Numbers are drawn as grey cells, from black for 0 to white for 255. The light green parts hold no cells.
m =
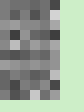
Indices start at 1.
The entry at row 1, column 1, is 124
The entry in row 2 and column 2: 93
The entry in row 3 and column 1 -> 147
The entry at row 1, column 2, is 112
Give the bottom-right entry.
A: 156
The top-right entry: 72
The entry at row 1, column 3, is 112
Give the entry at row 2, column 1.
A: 124
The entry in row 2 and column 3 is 124
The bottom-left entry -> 124

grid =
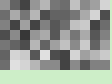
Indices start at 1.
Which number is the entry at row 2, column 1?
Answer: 109
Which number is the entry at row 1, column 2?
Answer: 99
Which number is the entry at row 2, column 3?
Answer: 118
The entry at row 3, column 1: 129
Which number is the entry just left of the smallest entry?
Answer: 138
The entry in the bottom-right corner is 129
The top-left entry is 150
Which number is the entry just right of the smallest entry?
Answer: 150
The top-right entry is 212
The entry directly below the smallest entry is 77
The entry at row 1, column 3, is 67
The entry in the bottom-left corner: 109
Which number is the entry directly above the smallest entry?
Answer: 160
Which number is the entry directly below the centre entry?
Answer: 160
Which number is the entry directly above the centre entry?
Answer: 87
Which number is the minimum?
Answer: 55
